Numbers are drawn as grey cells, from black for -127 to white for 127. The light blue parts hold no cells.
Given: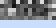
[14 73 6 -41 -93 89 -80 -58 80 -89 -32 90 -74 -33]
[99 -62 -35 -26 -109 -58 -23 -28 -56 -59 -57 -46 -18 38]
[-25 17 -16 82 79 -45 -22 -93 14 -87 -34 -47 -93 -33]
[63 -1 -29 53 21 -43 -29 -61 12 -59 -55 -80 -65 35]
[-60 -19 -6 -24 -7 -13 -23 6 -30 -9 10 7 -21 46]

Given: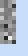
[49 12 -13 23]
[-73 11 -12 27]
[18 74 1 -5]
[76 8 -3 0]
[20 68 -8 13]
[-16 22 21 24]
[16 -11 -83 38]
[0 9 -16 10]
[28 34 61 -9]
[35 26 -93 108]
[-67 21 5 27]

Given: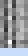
[13 3 -34 54 -52 50 42]
[3 2 -16 72 -65 34 34]
[7 23 -54 36 -4 46 57]
[23 35 -62 46 -10 24 62]
[0 -5 -19 90 -70 37 15]
[14 15 -45 44 -17 40 56]
[14 21 -58 51 -1 37 57]
[36 49 -78 69 -16 17 64]
[12 18 -30 51 -42 54 50]
[14 11 -44 40 -10 53 64]
[-19 -14 -12 119 -84 27 -7]
[11 8 -34 62 -52 36 40]

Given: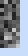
[-38 -34 36 -86 -11]
[-1 -111 -53 -18 -93]
[-15 8 -50 -27 -47]
[-13 -96 -39 5 -92]
[-51 -18 3 16 -89]
[-34 -41 -84 -45 -28]
[-20 -20 -100 -57 -43]
[-36 -48 -23 -76 67]
[39 -69 12 9 -51]
[-26 -93 66 47 -16]
[19 -40 -31 -70 -30]
[69 -87 -33 12 18]

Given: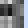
[-54 57 24 84 0 -25]
[-3 -63 -47 -78 -33 -18]
[7 -85 -59 -107 -40 -18]
[7 -86 -59 -109 -39 -17]
[-50 46 19 67 -3 -25]
[-40 23 5 39 -8 -25]
[-47 39 14 59 -4 -25]

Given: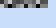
[-43 -71 9 70 -44 -58 -43 1 -7 -30 62 -49]
[0 69 -24 -125 -46 17 49 -102 36 2 -119 2]

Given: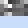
[50 66 110 -69 -53 -34 12]
[-56 -6 55 124 -19 3 2]
[-29 -11 -32 -53 -36 -33 -23]
[-47 -36 35 81 -20 -21 -17]

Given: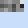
[95 -1 15 30 2 1]
[-88 -41 -24 -4 -54 15]
[17 2 33 2 -38 14]

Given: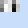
[95 33 76 101 -2]
[65 13 124 93 -95]
[75 -25 115 100 -114]
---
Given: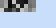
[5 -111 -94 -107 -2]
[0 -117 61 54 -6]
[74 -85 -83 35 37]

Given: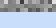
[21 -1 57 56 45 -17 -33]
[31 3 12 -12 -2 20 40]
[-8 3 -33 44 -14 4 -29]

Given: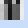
[93 -92 -100]
[68 -101 -34]
[66 -106 -36]
[71 -107 -35]
[69 -106 -37]

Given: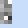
[39 121]
[60 -2]
[46 26]
[11 3]
[14 -73]
[47 -8]

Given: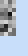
[30 -18]
[48 24]
[15 51]
[-31 -109]
[9 -40]
[69 45]
[-9 16]
[-75 78]
[18 -7]

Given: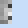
[22 46]
[34 -67]
[26 70]
[20 108]
[35 -49]
[-6 83]

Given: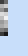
[-65]
[52]
[18]
[91]
[63]
[27]
[42]
[-3]
[-69]

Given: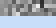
[27 25 49 10 -40 -83 21]
[19 -8 -11 30 47 -76 55]
[13 -12 -24 32 72 -3 -6]
[15 -19 90 -22 -2 7 30]
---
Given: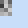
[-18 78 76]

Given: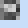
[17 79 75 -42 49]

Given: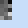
[-51 -19 -85]

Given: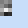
[-2 -17 53]

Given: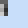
[-29 -47]

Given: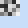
[77 -87 80 67]

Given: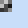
[10 -51 17]

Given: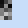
[-112 15 -20]

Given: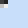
[-65 110]
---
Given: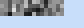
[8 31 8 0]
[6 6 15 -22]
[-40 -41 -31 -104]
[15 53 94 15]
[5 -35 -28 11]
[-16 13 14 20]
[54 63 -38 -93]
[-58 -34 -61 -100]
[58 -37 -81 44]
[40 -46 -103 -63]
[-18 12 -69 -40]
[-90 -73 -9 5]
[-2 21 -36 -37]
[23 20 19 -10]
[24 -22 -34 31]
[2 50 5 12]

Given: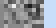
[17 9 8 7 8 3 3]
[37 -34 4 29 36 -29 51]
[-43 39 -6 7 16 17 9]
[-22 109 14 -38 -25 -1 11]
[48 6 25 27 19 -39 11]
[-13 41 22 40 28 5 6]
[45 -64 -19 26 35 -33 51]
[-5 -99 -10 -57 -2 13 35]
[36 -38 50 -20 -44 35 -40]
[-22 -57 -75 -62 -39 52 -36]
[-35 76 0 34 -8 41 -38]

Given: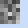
[-19 7 21 -35 -12 -24]
[-43 -15 36 18 10 -1]
[3 -50 -51 81 -60 29]
[-67 0 12 1 -32 -4]
[-44 58 -54 25 43 65]

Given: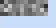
[-76 24 -3 -52]
[27 -25 73 -51]
[-22 69 30 -16]
[-38 -4 -4 7]
[-7 5 -10 -36]
[0 33 46 21]
[13 -3 -14 -13]
[-29 7 -31 -24]
[-25 50 27 -12]
[14 12 5 9]
[3 -19 70 8]
[19 -83 -19 40]

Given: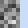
[-16 1 24 -40 -79 25 -40]
[41 9 -45 22 55 -18 44]
[3 -52 -14 35 16 67 -47]
[-14 -70 35 39 -42 95 -18]
[53 12 -43 10 36 7 15]

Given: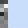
[-57 23 62 -89 8 -4 5]
[-49 113 13 -13 -17 10 1]
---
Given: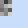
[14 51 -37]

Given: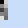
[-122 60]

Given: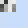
[91 48 103]

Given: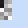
[-96 58 15]

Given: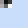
[18 -24]

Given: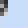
[-35 -59]

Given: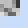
[65 61 12 -20]
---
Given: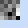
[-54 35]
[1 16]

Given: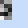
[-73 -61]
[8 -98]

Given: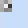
[111 -71]
[6 13]

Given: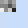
[4 -44]
[10 72]

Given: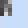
[-7 -7]
[25 -37]

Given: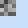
[-1 51]
[-10 39]
